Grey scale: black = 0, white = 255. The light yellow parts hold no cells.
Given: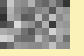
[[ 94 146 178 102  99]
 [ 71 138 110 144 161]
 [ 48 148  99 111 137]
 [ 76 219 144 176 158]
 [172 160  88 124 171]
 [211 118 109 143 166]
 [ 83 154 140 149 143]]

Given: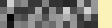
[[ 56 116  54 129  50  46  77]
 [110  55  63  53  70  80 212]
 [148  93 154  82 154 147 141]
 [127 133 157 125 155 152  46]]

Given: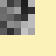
[[152  93 180]
 [106 159  47]
 [110  72 188]
 [ 68 133 188]
 [ 91  96 165]]

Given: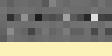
[[107 107 104  89 112 111 109 114]
 [115 110 111 109 109 109 107 108]
 [109  87  97  85  86  90  40  67]
 [105 112 111 114 114 113 116 109]
 [ 99 108  69 118 108  97 111 110]
 [ 92 110 102 112 110 107 110 109]]

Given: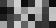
[[ 59 209  46 102]
 [ 13 196 192  63]
 [ 30  88  30  56]
 [164 205 182  55]]

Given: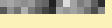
[[157 152 153 101 125 163 145  45]
 [ 87 113 122  68 166 162 114 135]]

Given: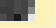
[[ 65  73  97]
 [ 60  73 135]
 [ 76  24 231]]

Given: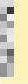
[[219]
 [193]
 [132]
 [193]
 [205]
 [143]
 [208]
 [173]
 [221]
 [148]
 [146]]

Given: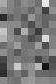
[[169 113 130 229]
 [142 118 103  65]
 [ 44 118 150 100]
 [141 139  79  99]
 [195  77 104 123]
 [178 125  79 218]
 [111 156 114  81]
 [142  89 126 121]
 [ 71 125 115 106]
 [ 54 202 147  21]
 [ 46 124 144 104]
 [138 112 153 139]]
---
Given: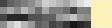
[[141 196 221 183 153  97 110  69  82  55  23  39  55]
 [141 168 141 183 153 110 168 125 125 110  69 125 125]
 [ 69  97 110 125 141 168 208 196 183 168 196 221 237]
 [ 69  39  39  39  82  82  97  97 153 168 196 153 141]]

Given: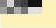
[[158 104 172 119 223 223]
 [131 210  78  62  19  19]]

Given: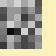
[[196 180 211 165 196  84]
 [ 72 150 180  57 109 165]
 [137 211 165 121 196  84]
 [ 84 150 150 109 150  96]
 [109 180 137  72 109 137]
 [ 57 165  96  72  84 150]
 [121  14  42 211  72 196]]

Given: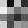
[[207  15 192  45]
 [207  73 160 144]
 [239 176 113 144]
 [128  85  45  85]]

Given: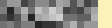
[[113 153 153  68  97 139 139  97 165 153  84 139  68  97]
 [127  37 127 177 113 193 165 205 177  68  84  68 127 165]
 [113 127  97 127 127  37  53  53  84 139 177 113 153 153]
 [ 84  53  84 153  37 165 177 193 205 113 113  97  97 177]]

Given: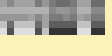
[[222  80 222 222 222  80 194  51  51  51  51 222 222  51  51]
 [194 108 194 194 194 108 162  93  93  93  93 194 194  93  93]
 [178 178 178 178 178 178 178 137 150 150 137 178 178 137 137]
 [162 137 162 162 162 122 150 122 108 108 122 162 162 108 108]
 [150 150 150 150 162 137 162 122 122 137 122 162 150 122 122]]

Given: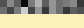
[[110  69 123 206  69 149  56 149 110  56  94  81]
 [ 81 136  94  13 123 177  94 149 110 123 136  56]]

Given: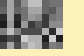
[[127 191 127  75  75  75 177  44 205]
 [102 165 102 115 165 165 102  89 127]
 [ 89 165  89 140 191 191 102 115 115]
 [ 75 165  75 153 191 177  59 127 115]
 [ 44  75  59 205 177 177  30 205  30]
 [ 44 165  44 115 153 140  59 115 127]
 [ 30 153  30 153  59  89  59 140 140]]
